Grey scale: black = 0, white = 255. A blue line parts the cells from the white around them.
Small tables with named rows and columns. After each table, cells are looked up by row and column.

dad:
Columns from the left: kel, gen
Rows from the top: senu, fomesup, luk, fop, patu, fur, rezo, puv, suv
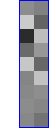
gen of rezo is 142
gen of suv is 115
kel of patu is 199
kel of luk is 43
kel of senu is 141
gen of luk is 189
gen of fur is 194
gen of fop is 151
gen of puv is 134
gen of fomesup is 100
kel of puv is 140

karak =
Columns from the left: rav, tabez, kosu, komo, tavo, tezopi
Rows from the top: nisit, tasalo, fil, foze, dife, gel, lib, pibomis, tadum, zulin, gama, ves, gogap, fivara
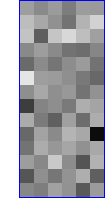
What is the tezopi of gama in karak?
168
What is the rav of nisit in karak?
158
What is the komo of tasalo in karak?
115
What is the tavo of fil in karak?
190
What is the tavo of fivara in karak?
89
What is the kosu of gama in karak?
151
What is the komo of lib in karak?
152
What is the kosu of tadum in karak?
96
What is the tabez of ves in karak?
136
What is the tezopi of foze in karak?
134
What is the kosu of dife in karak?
117
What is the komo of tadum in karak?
160
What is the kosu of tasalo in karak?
145
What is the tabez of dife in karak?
139
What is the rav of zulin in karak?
104
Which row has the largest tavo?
fil

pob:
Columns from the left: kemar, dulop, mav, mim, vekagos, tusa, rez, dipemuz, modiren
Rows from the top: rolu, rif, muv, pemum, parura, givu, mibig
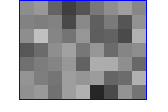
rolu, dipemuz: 158
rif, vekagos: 137
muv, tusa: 94
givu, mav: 117
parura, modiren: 104
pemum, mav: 142
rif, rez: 122
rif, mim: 73
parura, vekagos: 98
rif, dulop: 126
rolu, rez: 142
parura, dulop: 124
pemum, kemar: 87

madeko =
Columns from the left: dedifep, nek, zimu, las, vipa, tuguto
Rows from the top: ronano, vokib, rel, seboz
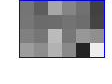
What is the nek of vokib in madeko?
107
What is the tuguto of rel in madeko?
143
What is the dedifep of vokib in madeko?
118
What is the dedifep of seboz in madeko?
156
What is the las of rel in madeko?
119
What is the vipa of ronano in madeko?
113
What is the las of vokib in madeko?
115
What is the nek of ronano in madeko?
93

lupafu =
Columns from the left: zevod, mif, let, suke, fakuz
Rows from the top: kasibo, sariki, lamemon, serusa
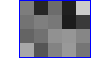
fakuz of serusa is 117
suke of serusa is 153
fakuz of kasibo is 203
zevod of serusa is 168
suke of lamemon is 150
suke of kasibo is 32
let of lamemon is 145
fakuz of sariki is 58
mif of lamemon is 113
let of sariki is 120

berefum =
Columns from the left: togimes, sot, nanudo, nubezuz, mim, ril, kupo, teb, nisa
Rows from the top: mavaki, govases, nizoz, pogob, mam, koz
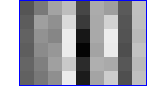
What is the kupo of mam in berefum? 170
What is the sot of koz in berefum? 120
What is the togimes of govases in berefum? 92
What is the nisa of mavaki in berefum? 191
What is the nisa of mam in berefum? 185
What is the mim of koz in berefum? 27
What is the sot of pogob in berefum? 139
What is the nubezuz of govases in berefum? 218
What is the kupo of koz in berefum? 205
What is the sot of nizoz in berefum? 146
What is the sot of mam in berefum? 127
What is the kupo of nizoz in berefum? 237
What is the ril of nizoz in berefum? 169
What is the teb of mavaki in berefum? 90
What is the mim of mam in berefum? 43
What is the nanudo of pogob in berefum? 151
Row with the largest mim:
mavaki

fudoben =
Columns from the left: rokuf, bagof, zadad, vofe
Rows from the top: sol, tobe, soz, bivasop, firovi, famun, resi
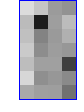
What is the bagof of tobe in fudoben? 29
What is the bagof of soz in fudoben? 131
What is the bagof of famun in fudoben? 143
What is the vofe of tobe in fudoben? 188
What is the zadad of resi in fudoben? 158
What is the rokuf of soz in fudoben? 192
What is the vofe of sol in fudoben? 146
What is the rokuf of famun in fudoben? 215
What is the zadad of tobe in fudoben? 158
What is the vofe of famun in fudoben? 138
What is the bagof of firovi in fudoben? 160
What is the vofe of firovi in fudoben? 63
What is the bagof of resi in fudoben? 159
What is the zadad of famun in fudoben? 151
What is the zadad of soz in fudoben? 154
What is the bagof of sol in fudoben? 197
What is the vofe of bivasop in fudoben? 151
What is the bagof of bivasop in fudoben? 141

